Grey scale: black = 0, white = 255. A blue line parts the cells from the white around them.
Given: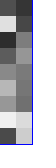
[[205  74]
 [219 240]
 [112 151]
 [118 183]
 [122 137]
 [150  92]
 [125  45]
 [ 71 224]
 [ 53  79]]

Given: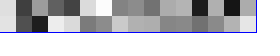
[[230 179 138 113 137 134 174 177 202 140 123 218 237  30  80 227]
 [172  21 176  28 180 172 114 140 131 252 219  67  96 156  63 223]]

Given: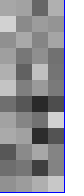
[[200 175 156 145]
 [131  63 118 110]
 [132 167 138  87]
 [ 83  44 161 170]
 [209 114 133 162]
 [ 77  41  86 111]
 [122 154 127 196]
 [116 192  97 176]
 [113 143 119 159]
 [165 133 169 144]
 [148 156 138 210]
 [176 102 162 167]]

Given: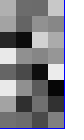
[[128  74 108 113]
 [ 49 112  47 163]
 [  6  90 144 233]
 [236  14  73 101]
 [150 134 144 233]
 [171 210  12  38]
 [135 145 100 163]
 [200 107 108 176]]

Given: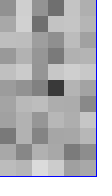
[[168 160 204 219 182 188]
 [141 123 168 177 135 168]
 [183 167 166 132 178 121]
 [198 174 183 150 178 161]
 [137 172 173 189 185 164]
 [163 180  57 129 146 156]
 [200 207 199 149 203 192]
 [180 177 122 150 178 153]
 [161 188 143 158 189 190]
 [181 197 195 112 209 168]
 [175 196 111 147 207 145]]

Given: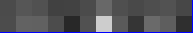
[[ 47  94 106  53  90 205  81  40  76  97  98  76]
 [ 71  82  78  73  79 104  75  66  65  81  86  75]]
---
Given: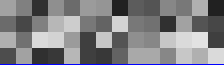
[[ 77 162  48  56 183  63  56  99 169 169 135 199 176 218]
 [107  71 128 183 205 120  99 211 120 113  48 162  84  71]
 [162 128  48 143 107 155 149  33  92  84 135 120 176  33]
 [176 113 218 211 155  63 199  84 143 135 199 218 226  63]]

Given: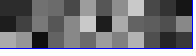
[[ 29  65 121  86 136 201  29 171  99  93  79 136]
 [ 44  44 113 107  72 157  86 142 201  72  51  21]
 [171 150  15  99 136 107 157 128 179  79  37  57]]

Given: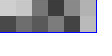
[[ 73 110  89 124  67 186]
 [207 199 118  60 137 178]]

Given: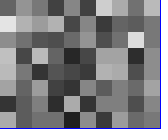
[[ 52  92 127  45 171  52 127 127  78 134]
 [100 148 120  65 134  65 206 171 113 186]
 [141 113  84  78 106 148  78 113 220 120]
 [163 100 156  65  52 134  92 127 106 163]
 [171  92 113 113  31 141  58 156 106 120]
 [186 120  52  84  71  58 178 171  78 141]
 [192  71 186 100  39  71 163 163  45 141]
 [228 178 156 178  71 134  58 100  92 120]]

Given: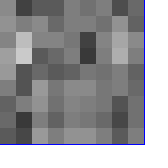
[[ 90  71 153 126 146 146 126  90 126]
 [ 98 126 146 113 132 126 119  83 113]
 [105  57 126  98 126 119 105  71 113]
 [126  83 153 119 138 138 119 126 105]
 [132 189 132 132 119  65 132 166 138]
 [138  65  90  90 126 113 126  77 105]
 [146 126 138 105 126 126 113 146  98]
 [153  83 105  90  98 119 113 126  98]
 [159 202  90 105 126  57 126 174 126]]

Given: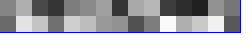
[[106 227 195 112 207 189 153 146  81 125 249 175 201 241  87]
 [132 175  73  53 125 138 160  53 168 183  60  45  32 146 118]]
